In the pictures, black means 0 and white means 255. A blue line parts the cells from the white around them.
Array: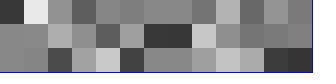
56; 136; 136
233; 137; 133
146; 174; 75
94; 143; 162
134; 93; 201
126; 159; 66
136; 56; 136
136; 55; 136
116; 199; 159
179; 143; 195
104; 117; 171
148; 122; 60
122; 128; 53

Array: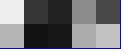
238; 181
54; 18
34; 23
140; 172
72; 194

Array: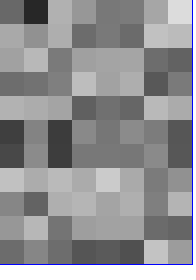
104; 169; 161; 109; 178; 63; 72; 193; 134; 151; 108
39; 145; 184; 114; 172; 131; 139; 172; 99; 183; 134
177; 174; 122; 127; 164; 60; 61; 186; 175; 116; 109
151; 108; 160; 189; 96; 137; 120; 171; 181; 158; 85
120; 121; 164; 162; 112; 118; 120; 203; 164; 162; 90
123; 107; 165; 174; 102; 139; 119; 170; 175; 162; 80
166; 193; 109; 88; 185; 124; 138; 123; 127; 107; 195
220; 187; 98; 122; 171; 86; 87; 145; 180; 101; 156

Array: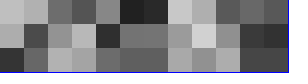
191; 173; 52
177; 75; 103
109; 147; 178
84; 184; 164
135; 47; 108
33; 115; 95
41; 116; 95
200; 155; 169
175; 209; 145
89; 144; 173
104; 58; 70
88; 50; 70

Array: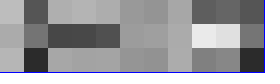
189; 171; 182
85; 116; 43
175; 71; 167
180; 72; 163
173; 80; 164
153; 156; 149
148; 159; 146
167; 171; 172
94; 234; 128
101; 224; 135
85; 117; 43

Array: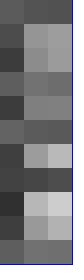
91; 76; 60; 94; 60; 99; 63; 66; 48; 62; 94
83; 149; 140; 114; 127; 91; 156; 70; 183; 153; 113
81; 157; 155; 109; 128; 89; 185; 77; 205; 178; 111

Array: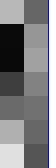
184; 10; 9; 62; 106; 176; 224
102; 150; 161; 130; 113; 103; 85
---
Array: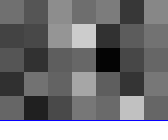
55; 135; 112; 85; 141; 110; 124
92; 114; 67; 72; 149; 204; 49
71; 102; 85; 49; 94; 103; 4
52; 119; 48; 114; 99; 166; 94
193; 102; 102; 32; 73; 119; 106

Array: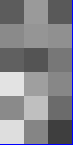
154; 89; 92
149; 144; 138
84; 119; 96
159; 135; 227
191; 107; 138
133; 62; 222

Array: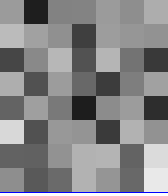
142; 173; 155; 30; 130; 131; 155
150; 146; 187; 161; 144; 63; 157
115; 57; 70; 137; 183; 82; 181
126; 161; 174; 81; 156; 104; 60
156; 45; 99; 159; 121; 29; 140
178; 146; 216; 81; 152; 148; 58
99; 219; 98; 97; 146; 178; 180
104; 233; 142; 89; 106; 178; 149

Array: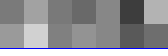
61; 179; 122; 162; 121; 105; 135
89; 110; 154; 209; 128; 147; 135

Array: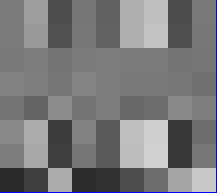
76; 121; 122; 157; 78; 118; 96; 175; 191
79; 119; 122; 152; 81; 119; 98; 175; 194
116; 118; 121; 125; 115; 122; 124; 123; 122
120; 112; 129; 126; 117; 131; 125; 121; 121
136; 126; 115; 100; 140; 116; 125; 104; 108
56; 108; 137; 171; 59; 130; 89; 191; 207
56; 119; 125; 169; 63; 118; 89; 190; 209
165; 200; 42; 63; 172; 44; 49; 77; 109

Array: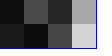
39; 167; 14; 74
71; 211; 27; 12

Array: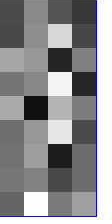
85; 56; 75; 137
215; 71; 73; 142
37; 128; 166; 151
243; 38; 117; 135
180; 125; 170; 16
230; 75; 111; 151
29; 108; 114; 158
73; 109; 119; 129
122; 159; 101; 253
